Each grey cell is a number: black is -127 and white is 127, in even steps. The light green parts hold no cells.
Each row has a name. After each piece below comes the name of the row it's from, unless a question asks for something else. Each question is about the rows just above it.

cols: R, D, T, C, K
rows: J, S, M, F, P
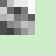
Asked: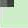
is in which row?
S
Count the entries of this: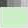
4

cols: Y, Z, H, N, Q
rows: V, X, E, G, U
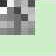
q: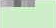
G
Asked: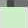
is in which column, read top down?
H
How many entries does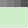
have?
4
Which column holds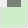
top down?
Z

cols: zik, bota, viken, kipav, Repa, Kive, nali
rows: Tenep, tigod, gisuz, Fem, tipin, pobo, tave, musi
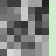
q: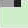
Tenep
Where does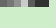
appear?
tigod
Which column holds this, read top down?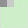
viken

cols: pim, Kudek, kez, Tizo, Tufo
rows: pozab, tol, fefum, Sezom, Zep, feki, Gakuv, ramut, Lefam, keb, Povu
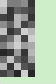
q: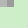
fefum
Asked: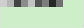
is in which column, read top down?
pim
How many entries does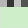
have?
4
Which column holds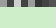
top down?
Tizo
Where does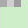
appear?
Gakuv
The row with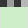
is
ramut

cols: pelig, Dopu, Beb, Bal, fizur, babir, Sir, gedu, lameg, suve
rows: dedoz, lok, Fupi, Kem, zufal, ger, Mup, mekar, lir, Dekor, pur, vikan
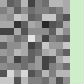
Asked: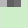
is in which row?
Fupi
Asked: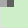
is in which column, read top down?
pelig
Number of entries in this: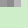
3
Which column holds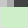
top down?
Sir
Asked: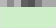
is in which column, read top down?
Bal

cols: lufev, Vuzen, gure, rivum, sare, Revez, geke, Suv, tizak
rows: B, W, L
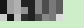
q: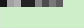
B
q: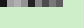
W
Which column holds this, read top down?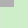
gure
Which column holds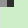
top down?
rivum

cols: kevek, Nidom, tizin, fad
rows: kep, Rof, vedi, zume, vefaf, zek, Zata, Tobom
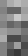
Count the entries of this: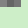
3
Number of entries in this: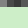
4
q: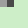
Zata
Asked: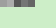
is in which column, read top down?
fad
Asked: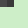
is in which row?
Tobom

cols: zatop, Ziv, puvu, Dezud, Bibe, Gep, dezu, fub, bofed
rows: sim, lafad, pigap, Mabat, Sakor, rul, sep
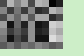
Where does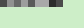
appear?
pigap
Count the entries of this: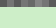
8

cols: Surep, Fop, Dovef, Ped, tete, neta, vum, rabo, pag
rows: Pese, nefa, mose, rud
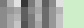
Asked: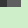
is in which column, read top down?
Ped
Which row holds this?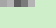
mose
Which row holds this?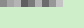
mose
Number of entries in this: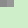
2
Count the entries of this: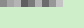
9
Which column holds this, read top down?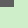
Ped

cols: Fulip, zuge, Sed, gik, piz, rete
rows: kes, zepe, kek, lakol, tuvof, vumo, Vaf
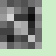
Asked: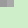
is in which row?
tuvof
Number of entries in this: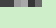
6

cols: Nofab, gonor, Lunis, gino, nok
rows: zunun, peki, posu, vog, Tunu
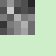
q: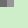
zunun
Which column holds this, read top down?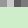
gonor

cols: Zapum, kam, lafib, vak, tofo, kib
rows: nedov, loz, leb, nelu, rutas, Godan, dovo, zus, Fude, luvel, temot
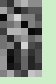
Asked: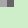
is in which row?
loz
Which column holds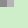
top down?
lafib
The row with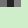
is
Godan
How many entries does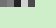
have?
5

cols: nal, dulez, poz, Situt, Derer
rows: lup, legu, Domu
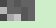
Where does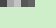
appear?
Domu
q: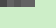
lup
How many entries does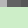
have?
4
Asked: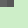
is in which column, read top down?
Situt
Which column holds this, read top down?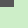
Situt
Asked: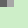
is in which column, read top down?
dulez
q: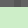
legu

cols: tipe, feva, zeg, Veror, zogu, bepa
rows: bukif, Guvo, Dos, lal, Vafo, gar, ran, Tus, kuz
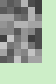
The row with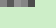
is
Vafo
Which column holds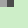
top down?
bepa
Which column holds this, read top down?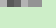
Veror
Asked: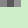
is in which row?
Vafo
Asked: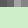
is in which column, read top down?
feva
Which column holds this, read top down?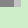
feva
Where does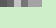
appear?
kuz

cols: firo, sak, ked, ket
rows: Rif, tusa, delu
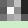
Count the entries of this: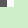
2
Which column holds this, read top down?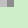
ked
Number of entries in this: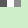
3
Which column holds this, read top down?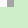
sak
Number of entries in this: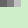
3

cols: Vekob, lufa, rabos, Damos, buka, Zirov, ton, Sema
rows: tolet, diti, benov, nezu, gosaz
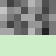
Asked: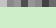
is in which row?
diti
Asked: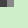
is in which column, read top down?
lufa
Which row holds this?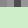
diti
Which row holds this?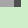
benov
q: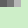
tolet

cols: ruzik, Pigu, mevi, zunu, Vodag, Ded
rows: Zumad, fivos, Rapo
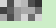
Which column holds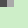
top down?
Vodag
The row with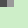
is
Rapo
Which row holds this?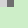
Rapo
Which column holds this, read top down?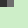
Ded

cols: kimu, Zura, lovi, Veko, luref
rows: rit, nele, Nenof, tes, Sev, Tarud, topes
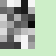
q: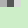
Tarud
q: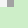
topes
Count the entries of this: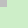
1
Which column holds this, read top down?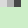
kimu
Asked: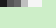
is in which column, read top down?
Veko
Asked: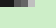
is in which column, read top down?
Veko
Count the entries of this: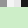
4

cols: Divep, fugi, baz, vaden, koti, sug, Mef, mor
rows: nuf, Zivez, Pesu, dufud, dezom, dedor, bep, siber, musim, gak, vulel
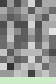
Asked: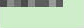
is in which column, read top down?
baz
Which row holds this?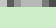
siber
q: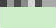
nuf

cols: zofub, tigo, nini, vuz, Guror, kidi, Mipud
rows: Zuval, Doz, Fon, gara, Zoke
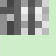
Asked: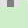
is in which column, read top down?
kidi
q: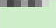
Zuval
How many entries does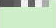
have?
7
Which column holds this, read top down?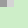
vuz

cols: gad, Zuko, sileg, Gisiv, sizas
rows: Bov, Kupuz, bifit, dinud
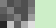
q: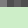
Bov
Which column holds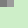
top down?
sizas
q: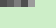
bifit
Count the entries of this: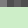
4
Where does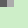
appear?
dinud
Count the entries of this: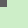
1

